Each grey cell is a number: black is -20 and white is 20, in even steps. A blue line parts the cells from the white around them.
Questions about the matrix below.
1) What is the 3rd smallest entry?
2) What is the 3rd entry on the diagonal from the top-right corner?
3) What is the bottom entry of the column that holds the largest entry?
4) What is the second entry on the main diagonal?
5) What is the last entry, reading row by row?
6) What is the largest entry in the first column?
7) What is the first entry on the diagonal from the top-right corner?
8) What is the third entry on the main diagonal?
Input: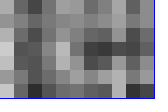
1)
-11
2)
3
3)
11
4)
0
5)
-9
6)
12
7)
2
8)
-8

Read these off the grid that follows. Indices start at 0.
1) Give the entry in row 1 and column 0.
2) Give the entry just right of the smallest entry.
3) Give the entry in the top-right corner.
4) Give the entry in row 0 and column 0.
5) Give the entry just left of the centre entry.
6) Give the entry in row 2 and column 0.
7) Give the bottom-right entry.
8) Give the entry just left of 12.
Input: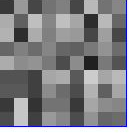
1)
7
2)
-1
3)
1
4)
-11
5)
-1
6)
8
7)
-3
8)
-6

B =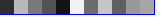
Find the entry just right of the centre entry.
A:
-3
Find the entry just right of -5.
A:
4
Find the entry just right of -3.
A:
11

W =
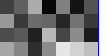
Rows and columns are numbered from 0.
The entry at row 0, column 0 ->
-10
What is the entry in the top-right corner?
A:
-7
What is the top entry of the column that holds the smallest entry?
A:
-19
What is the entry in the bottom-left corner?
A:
6
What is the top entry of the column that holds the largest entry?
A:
0
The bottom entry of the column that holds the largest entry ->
16
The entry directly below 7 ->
-3
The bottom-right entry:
10

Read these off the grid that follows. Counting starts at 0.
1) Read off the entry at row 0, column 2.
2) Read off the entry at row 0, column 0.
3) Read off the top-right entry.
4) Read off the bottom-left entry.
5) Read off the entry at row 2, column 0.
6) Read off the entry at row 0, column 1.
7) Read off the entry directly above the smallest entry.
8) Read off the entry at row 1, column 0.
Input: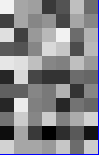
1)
5
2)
18
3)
-3
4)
13
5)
15
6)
6
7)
12
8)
-10

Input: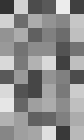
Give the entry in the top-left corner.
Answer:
-12
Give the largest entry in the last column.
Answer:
12
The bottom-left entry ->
1
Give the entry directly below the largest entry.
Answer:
1
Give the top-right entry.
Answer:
-10
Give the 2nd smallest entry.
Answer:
-11
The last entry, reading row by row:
9
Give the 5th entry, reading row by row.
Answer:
17
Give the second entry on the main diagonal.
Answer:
-3
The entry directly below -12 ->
13

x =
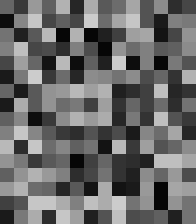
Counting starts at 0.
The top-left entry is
-4
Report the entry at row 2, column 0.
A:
-2
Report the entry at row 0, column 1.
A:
-11
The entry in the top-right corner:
-9
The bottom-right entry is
-2
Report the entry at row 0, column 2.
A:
4
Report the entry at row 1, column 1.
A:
1
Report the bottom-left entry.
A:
-16
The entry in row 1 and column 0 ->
-18
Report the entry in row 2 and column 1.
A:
-15

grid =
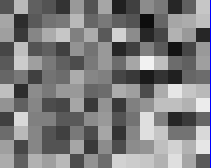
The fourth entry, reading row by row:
-7
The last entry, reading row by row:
-6
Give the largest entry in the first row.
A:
11
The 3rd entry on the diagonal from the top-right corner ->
8
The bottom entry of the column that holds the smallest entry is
11
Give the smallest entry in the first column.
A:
-10
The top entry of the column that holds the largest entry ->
2
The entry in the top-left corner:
-7
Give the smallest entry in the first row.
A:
-15
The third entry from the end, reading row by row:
15
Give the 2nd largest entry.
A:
17
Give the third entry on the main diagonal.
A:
1
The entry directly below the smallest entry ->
-14
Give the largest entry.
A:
18
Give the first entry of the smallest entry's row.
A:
6
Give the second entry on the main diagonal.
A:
-13
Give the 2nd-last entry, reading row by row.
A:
6
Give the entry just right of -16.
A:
-12
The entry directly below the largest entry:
-16
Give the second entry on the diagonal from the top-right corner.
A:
7
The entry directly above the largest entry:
0
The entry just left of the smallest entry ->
-7
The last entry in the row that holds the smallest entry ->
10
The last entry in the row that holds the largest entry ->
5
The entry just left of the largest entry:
6

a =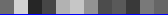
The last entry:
-4
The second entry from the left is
13
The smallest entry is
-14
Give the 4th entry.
-9

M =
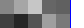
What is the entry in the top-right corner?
-5
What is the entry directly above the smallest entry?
6
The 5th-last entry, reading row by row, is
-10
